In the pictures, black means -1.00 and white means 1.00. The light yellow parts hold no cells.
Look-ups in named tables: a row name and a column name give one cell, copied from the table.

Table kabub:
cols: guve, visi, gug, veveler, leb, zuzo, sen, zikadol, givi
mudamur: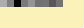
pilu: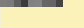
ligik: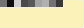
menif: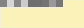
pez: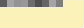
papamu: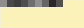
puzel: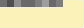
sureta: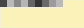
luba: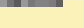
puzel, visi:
-0.38
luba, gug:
-0.29
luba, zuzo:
0.02
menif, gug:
0.05
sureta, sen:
-0.18
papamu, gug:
-0.51
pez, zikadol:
0.29
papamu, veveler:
-0.39
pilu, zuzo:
0.03
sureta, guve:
-0.45
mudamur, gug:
-0.95
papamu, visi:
-0.43
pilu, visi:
-0.04
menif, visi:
0.68
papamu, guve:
0.11

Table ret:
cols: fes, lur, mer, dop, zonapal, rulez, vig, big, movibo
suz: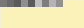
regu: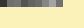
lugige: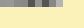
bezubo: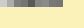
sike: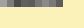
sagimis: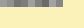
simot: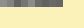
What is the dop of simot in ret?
-0.08
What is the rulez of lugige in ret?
0.15
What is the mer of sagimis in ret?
-0.09
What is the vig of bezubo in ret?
0.09
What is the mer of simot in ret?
-0.22
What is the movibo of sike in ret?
-0.28
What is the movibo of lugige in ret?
0.41
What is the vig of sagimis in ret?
-0.17
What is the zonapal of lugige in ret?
-0.34
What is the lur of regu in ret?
-0.13
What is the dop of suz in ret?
0.12
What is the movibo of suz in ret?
0.14
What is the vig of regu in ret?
0.04
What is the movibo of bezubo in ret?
-0.08
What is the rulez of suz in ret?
0.49
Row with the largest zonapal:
sagimis

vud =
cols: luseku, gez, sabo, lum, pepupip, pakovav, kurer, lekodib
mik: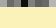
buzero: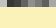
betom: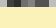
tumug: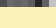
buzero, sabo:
-0.48
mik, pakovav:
-0.25
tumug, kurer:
-0.24
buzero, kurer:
-0.25
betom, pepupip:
0.02
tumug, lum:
-0.18
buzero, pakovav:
-0.04
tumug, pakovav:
-0.70
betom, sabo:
-0.63
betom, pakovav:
-0.35
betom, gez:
-0.49
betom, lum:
-0.13
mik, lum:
-0.89
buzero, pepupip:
0.12
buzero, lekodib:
0.31

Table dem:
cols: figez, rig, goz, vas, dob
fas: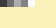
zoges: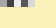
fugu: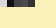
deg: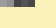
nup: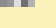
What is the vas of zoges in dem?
-0.31
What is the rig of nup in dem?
0.18
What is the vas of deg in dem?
-0.34
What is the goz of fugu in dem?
-0.47
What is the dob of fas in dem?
0.97
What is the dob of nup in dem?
0.40
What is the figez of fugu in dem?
0.71
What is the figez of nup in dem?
0.10
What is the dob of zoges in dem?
0.70
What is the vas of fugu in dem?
-0.40
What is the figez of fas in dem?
-0.53
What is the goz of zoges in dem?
0.86
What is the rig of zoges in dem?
-0.49
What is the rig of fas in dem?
-0.14
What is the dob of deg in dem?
-0.44
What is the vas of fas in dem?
0.03

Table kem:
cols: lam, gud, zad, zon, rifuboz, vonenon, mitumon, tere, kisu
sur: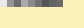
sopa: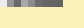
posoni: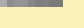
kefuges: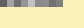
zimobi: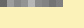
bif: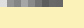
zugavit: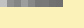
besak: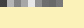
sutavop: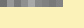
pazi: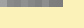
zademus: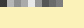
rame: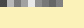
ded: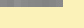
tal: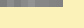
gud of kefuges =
0.28
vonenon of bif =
-0.10
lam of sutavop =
-0.11
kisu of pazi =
-0.02
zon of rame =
0.26
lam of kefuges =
-0.24
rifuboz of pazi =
0.06
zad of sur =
-0.15
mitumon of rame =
-0.06
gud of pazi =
0.08
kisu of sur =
-0.17
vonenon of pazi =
0.01
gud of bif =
0.16

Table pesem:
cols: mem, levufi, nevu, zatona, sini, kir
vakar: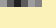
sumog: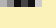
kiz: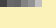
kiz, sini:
0.15
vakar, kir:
0.04
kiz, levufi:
-0.18
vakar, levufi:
-0.29
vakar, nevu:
-0.73
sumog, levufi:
0.06
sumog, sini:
-0.86
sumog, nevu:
-0.87
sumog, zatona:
-0.46
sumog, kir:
0.60
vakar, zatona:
-0.28
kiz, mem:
-0.48
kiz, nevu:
-0.21
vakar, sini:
0.24
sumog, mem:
0.41
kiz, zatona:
0.03
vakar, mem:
0.23
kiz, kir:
0.51

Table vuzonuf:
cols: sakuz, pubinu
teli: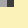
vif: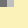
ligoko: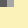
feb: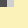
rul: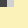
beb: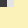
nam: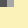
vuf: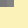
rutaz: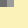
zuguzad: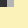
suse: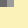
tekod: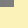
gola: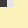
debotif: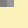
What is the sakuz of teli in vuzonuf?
0.31
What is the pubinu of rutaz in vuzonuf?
0.22
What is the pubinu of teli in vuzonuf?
-0.52
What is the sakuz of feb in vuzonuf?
-0.38
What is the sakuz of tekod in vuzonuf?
-0.03
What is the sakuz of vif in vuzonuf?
-0.11
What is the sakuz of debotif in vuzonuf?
-0.01
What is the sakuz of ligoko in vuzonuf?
-0.28
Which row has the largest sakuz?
teli

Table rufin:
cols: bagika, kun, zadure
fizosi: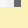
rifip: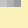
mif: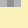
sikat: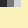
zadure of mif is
0.41
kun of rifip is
0.40
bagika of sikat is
-0.66
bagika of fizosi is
0.94
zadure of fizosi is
-0.17
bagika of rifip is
0.54
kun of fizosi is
0.88
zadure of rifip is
0.22
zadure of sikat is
0.67
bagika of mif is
0.43
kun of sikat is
-0.05
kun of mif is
0.14
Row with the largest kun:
fizosi

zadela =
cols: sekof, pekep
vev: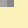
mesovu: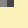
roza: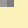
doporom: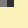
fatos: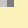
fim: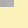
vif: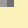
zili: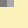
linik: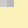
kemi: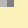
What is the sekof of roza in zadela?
0.20
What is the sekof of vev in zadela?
0.29
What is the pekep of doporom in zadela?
-0.62
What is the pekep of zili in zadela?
0.33
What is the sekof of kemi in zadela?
0.45
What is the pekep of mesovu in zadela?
-0.44
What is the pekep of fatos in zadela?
-0.02

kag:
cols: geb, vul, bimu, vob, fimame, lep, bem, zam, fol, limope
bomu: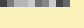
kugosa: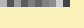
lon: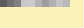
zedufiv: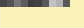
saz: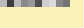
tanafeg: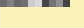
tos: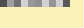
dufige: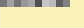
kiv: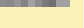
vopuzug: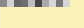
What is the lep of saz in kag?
-0.39
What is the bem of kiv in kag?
-0.04
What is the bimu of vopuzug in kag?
-0.21
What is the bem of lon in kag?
0.23
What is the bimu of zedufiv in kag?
-0.07
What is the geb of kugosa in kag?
0.42
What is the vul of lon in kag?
-0.12
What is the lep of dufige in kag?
-0.38
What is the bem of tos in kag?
0.64
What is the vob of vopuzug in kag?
-0.14
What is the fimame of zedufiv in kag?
-0.52
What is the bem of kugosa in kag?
0.00

